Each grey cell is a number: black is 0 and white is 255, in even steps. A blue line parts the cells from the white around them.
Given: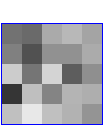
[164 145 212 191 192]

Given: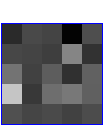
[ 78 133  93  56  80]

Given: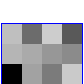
[ 89 151 162]

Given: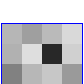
[217  40 183]

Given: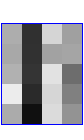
[160 162  52 236]

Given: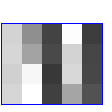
[ 60 211  56 255]

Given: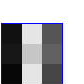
[ 85 198   7]
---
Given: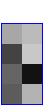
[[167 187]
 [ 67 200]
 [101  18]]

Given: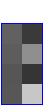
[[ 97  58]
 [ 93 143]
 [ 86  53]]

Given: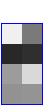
[[240 122]
 [ 40  47]
 [156 217]]

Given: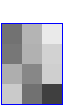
[[114 180]
 [119 177]
 [174 135]]

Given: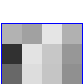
[[178 161]
 [ 49 227]
 [104 221]]

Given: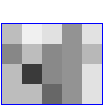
[[189 240]
 [135 189]
 [189  58]]

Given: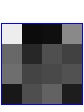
[[237  12]
 [104  39]
 [110  68]]
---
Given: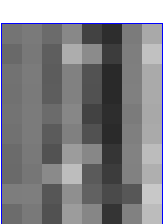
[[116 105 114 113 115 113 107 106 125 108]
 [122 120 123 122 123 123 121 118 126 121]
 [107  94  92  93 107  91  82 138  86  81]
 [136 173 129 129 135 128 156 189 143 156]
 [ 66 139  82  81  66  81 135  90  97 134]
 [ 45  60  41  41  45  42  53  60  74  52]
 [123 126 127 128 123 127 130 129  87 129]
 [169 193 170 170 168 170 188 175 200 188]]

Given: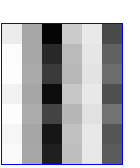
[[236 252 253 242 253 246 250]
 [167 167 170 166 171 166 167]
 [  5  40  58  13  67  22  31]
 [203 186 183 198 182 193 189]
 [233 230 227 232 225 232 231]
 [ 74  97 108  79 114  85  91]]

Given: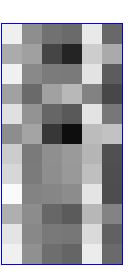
[[239 171 240 161 224 141 204 215 250 175 228 240]
 [142 160 137 106 147 164 122 123 131 140 136 144]
 [113  69 123 161 102  55 143 142 134 103 121 110]
 [106  36 122 184  89  14 154 153 140  91 119 101]
 [233 205 227 130 227 188 181 191 228 183 218 236]
 [104 170  92  71 119 194  80  78  77 131  97 106]]

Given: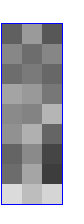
[[ 96 135 109 164 138 145 100 108 219]
 [154 109 122 153 131 176 138 165 189]
 [ 87 134 103 119 181 101  69  61 213]]

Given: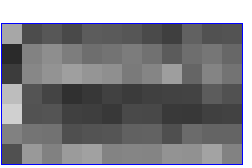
[[167  42  60 189 208 129  80]
 [ 76 130 135  84  82 116 153]
 [ 87 142 147  68  84 114 129]
 [ 73 125 159  48  64  79 155]
 [ 92 110 149  55  62  83 161]
 [ 90 115 143  65  56  85 131]
 [ 86 124 122  59  73  97 133]
 [ 74 113 133  64  72  98 132]
 [ 63  91 158  66  57  79 147]
 [ 97 110 101  67  56 107 145]
 [ 81 118 132  92  64 100 163]
 [ 83 103 115  81  66 100 130]]

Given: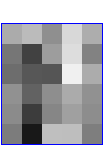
[[171 118 109 145 139 124]
 [187  65  87  98  60  24]
 [143 157  85 142 134 191]
 [216 221 240 171 160 190]
 [173 130 172 145 141 126]]
